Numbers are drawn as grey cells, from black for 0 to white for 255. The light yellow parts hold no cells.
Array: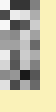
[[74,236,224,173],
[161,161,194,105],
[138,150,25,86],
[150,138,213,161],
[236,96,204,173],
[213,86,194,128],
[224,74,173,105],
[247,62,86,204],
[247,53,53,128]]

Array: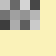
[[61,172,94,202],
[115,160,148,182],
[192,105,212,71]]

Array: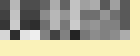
[[54,203,54,45,111,183,120,203,140,149,129,129,89],
[65,194,65,65,140,183,149,194,111,111,149,111,89],
[77,183,77,77,99,172,99,194,160,172,89,160,89],
[214,45,226,238,129,65,129,35,120,140,129,140,172]]

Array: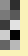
[[58,226],
[100,184],
[121,89],
[143,46],
[205,3]]

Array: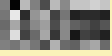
[[118,232,43,149,177,65,118,33,43,43,33],
[118,221,65,106,167,54,137,23,65,54,33],
[106,167,85,137,158,76,137,97,85,65,85],
[128,118,149,118,76,177,106,97,149,167,106],
[128,4,186,128,76,186,137,197,197,209,197]]

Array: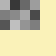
[[85,191,148,126],
[126,138,168,74],
[180,56,105,157]]

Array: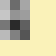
[[198,148,157],
[186,129,85],
[186,108,166],
[119,42,96]]

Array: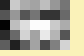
[[32,202,172,163,190,151,117],
[3,190,222,252,252,202,172],
[85,151,85,117,52,52,105],
[43,105,211,163,233,181,85],
[94,32,94,163,74,128,211]]
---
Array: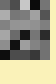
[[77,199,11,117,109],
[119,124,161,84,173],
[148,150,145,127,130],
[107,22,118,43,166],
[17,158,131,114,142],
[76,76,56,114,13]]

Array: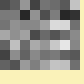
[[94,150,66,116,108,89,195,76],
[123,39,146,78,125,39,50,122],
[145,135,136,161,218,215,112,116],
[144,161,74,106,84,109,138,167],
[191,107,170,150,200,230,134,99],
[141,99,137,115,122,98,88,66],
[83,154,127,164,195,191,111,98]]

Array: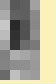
[[89,95,161,154],
[97,95,137,171],
[41,82,135,199],
[49,81,141,188],
[53,108,121,161],
[174,166,155,129],
[142,143,153,132],
[191,160,155,106]]

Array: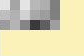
[[165,228,184,174,127,227],
[177,209,169,157,128,190],
[180,133,57,95,158,156]]

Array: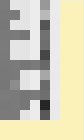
[[229,228,236,152,235,123],
[122,228,236,185,235,121],
[229,228,236,85,234,120],
[122,118,236,113,234,121],
[229,228,236,110,234,123],
[229,228,236,70,235,122],
[122,118,122,105,234,121],
[122,228,236,167,233,120],
[140,228,236,106,234,119],
[122,118,122,111,235,123],
[122,118,236,38,233,121],
[122,228,236,88,234,122]]

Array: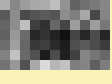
[[135,156,168,171,190,146,99,113,121,134,175],
[141,74,84,91,85,141,127,167,71,133,89],
[141,191,63,48,103,69,157,93,158,120,101],
[152,107,39,51,34,17,69,39,76,37,97],
[159,102,57,63,42,29,79,89,76,60,109],
[193,105,81,28,76,31,64,133,117,103,129],
[151,81,169,218,182,194,126,132,95,125,115]]
